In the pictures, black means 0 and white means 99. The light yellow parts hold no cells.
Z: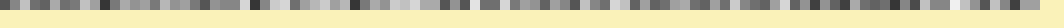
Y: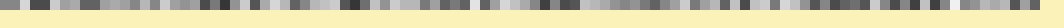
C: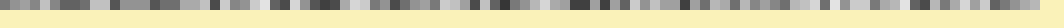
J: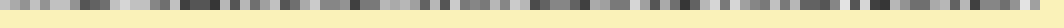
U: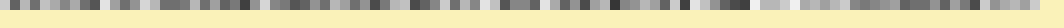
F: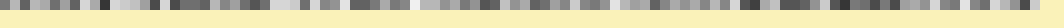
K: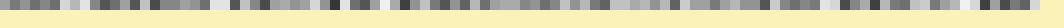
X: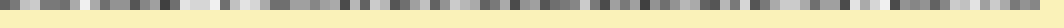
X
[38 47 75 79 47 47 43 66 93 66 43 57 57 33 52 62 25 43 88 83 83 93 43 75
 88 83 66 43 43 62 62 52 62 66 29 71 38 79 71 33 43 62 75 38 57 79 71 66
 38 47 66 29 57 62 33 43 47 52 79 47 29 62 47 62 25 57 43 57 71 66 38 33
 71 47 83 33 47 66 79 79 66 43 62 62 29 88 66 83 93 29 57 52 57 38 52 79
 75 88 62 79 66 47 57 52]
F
[47 71 38 71 66 43 62 38 83 66 21 83 79 75 62 29 83 29 43 43 38 71 52 62
 43 33 43 83 83 79 43 83 52 57 88 38 38 47 66 47 52 93 71 71 57 66 47 57
 33 38 75 57 66 38 43 62 52 79 52 47 57 88 71 62 66 38 52 66 57 66 52 71
 52 83 33 25 66 75 33 33 38 57 79 33 21 47 43 29 47 29 62 66 57 83 52 47
 88 52 43 83 71 57 29 79]

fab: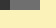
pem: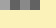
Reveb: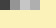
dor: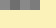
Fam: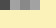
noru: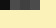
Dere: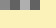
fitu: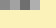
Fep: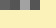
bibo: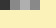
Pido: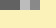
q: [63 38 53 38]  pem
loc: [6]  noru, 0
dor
[53 43 53 48]
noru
[ 6 29 25 29]
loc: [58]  Reveb, 1
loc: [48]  dor, 3

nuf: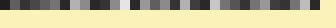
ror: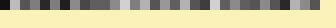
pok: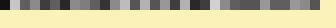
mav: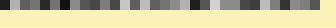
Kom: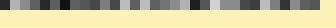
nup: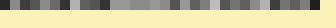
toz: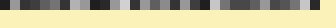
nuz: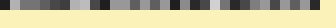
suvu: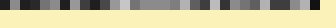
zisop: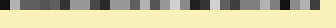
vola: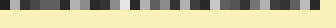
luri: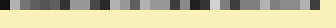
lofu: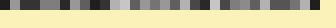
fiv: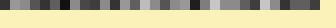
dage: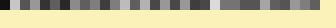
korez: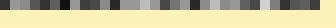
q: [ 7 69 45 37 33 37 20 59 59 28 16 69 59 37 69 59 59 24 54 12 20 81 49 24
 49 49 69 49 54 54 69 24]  luri
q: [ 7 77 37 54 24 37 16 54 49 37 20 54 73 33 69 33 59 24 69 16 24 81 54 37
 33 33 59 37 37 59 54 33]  pok
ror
[ 7 73 33 49 16 49 12 54 28 37 37 54 81 49 69 33 59 37 69 33 24 81 37 54
 37 33 54 33 16 69 54 33]
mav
[12 69 37 45 16 45  7 54 33 28 49 28 77 37 73 37 45 54 69 12 33 81 54 54
 28 24 73 49 20 54 49 33]
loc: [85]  dage, 21
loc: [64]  dage, 26
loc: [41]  nup, 5

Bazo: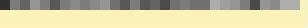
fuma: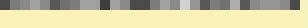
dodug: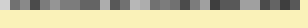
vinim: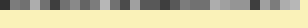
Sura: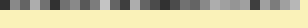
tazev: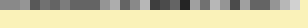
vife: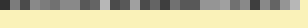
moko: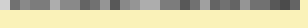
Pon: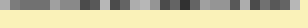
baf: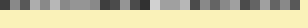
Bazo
[19 48 39 58 48 34 48 53 48 53 58 44 34 48 34 39 29 44 48 44 44 67 62 58
 48 29 58 53 67 67]
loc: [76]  Sura, 10
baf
[24 53 34 67 53 71 53 58 58 53 24 29 58 29 19 81 62 62 71 29 53 39 53 62
 29 39 62 39 53 34]

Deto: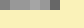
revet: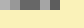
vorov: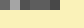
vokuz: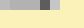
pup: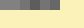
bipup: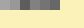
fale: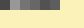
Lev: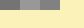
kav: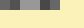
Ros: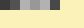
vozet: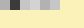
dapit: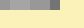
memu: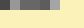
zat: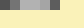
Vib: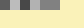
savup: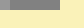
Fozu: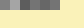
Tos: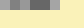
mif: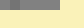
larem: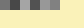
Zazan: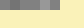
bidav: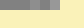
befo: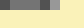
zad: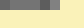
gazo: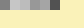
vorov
[40 64 32 36 36 28]
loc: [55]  bidav, 3
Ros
[23 32 69 59 69 28]

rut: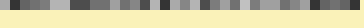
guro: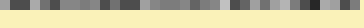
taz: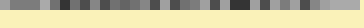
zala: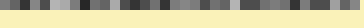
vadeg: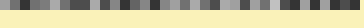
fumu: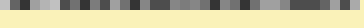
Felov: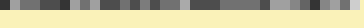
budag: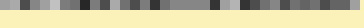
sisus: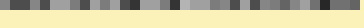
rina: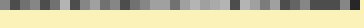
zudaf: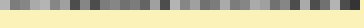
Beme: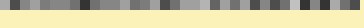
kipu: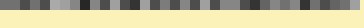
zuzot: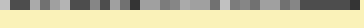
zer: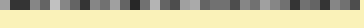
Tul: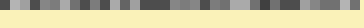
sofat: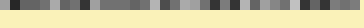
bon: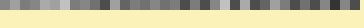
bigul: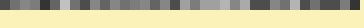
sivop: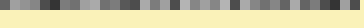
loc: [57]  sivop, 2
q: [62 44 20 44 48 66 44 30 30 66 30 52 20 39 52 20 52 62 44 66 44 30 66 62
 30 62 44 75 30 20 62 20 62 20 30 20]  vadeg
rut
[66 20 39 44 48 70 70 30 30 44 44 62 44 52 30 70 20 66 52 70 30 48 62 44
 75 48 62 62 44 52 62 20 39 44 39 20]
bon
[52 62 48 52 66 62 75 48 52 44 30 62 39 48 44 52 44 48 30 48 30 52 75 30
 66 30 39 62 48 30 44 30 52 20 52 30]
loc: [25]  Tul, 26
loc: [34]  sivop, 12

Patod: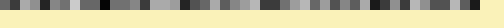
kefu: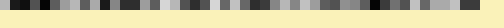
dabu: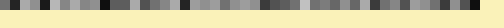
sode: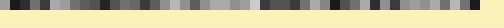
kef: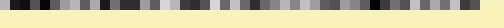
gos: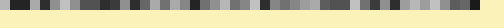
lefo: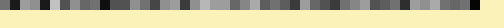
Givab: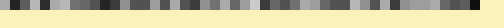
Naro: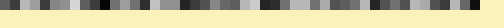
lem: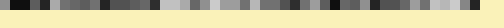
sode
[61 10 18 44 23 66 61 44 36 32 14 32 44 40 23 36 56 71 56 36 56 66 66 56
 61 79 23 32 32 23 44 66 52 10 32 44 66 18 56 23 56 61 56 66 44 71 44 10]
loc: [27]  lefo, 15
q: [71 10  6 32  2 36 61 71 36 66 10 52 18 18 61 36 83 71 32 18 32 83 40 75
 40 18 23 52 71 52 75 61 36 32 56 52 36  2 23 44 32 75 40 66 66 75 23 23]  kefu
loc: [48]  dabu, 32
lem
[56  6  6 36 14 66 44 40 36 44 14 32 32 36 40 18 75 75 66 40 56 79 61 61
 44 71 44 44 32 18 44 61 36  6 40 36 56 14 32 32 40 61 44 75 71 79 52 14]
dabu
[44 14 66 56 10 71 52 66 52 56  6 36 36 66 32 44 52 66 14 61 56 61 44 56
 61 56 23 32 36 44 75 44 48 40 56 40 66 23 44 52 32 61 56 44 23 56 32  6]

